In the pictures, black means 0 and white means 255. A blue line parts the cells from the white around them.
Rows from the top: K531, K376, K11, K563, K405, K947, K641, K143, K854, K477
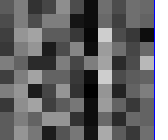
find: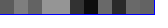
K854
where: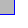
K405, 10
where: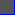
K477, 4
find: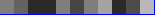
K405
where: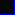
K11, 6
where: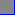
K563, 5

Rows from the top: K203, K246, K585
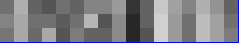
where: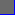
K585, 2
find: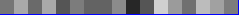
K585
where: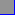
K203, 15
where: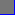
K585, 0
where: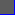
K246, 4

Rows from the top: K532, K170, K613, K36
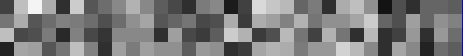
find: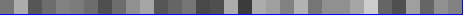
K170
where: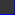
K613, 7

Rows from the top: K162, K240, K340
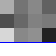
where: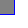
K240, 2
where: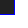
K340, 3
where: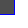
K240, 0
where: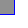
K340, 2
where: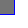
K162, 1

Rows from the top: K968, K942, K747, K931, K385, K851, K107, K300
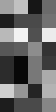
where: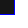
K968, 2
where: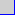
K107, 0

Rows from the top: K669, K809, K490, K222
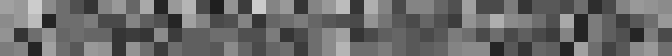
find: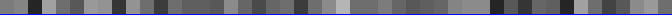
K222
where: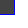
K222, 43
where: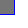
K809, 27
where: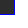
K669, 42
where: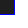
K669, 15

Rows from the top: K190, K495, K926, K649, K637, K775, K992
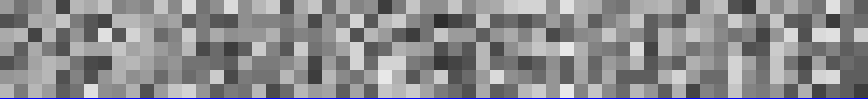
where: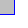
K190, 51
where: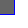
K637, 42

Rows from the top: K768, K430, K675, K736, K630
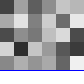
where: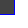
K768, 0
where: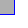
K630, 1

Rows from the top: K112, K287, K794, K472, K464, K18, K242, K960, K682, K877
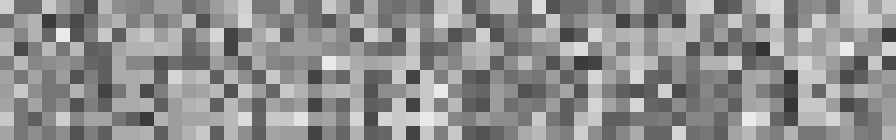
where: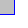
K18, 14
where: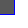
K287, 23
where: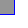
K464, 4
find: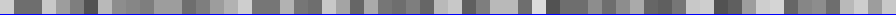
K112
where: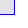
K682, 21

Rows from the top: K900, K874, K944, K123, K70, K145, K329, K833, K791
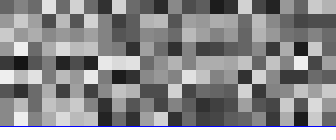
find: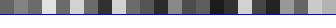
K900
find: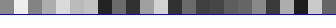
K791
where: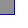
K70, 11
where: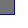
K944, 20

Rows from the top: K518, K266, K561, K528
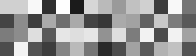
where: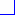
K518, 4
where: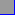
K518, 8
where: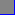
K528, 4
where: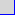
K518, 6
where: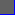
K266, 10
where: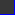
K266, 7

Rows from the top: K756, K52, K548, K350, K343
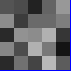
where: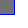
K343, 1
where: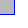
K343, 3

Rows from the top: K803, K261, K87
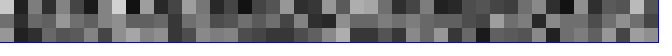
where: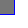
K803, 14
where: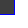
K803, 36

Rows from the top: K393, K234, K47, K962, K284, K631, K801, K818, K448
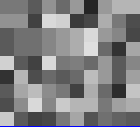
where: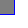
K284, 5
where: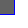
K448, 8
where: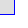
K962, 6

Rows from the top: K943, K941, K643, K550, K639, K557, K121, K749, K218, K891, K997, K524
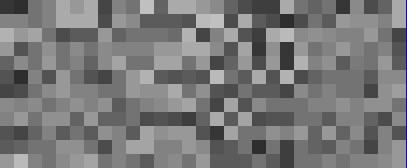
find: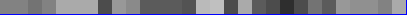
K941
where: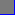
K639, 25
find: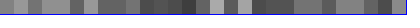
K218
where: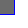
K643, 12
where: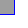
K121, 28

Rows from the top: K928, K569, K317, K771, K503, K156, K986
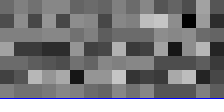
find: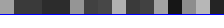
K771
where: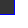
K156, 9
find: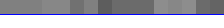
K317
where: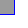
K569, 14
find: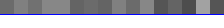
K928
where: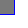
K986, 3
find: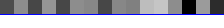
K569

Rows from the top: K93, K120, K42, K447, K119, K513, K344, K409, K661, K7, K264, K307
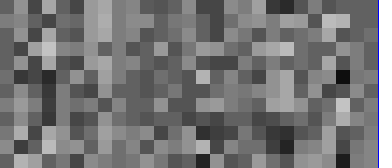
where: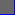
K120, 5
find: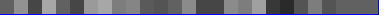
K93
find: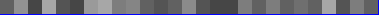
K119
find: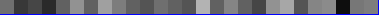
K513
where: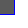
K93, 10
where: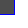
K661, 19

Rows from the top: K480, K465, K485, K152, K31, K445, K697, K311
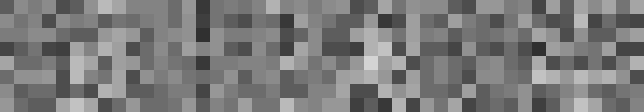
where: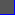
K465, 40
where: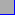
K31, 38
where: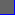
K485, 21

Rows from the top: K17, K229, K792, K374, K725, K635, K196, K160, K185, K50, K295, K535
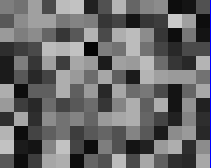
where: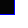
K374, 6
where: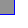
K160, 13

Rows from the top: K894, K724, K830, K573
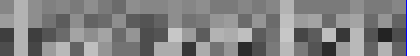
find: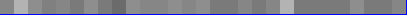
K894
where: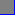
K894, 3

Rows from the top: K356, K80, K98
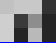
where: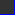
K356, 3
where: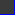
K80, 1
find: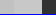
K356
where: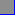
K80, 2
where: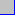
K356, 0

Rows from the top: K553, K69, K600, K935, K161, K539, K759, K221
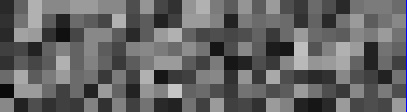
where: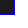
K935, 19
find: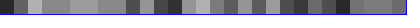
K553
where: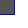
K935, 22
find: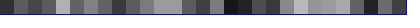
K161
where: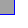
K600, 1
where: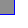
K935, 13

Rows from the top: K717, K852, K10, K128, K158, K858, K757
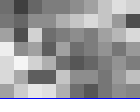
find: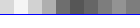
K158
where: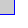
K757, 1
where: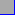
K858, 1
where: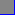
K757, 9

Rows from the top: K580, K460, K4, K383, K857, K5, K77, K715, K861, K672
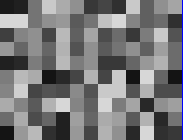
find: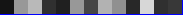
K672
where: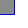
K77, 5
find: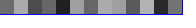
K861
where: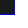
K580, 0
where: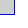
K77, 1
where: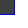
K4, 0
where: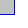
K460, 7

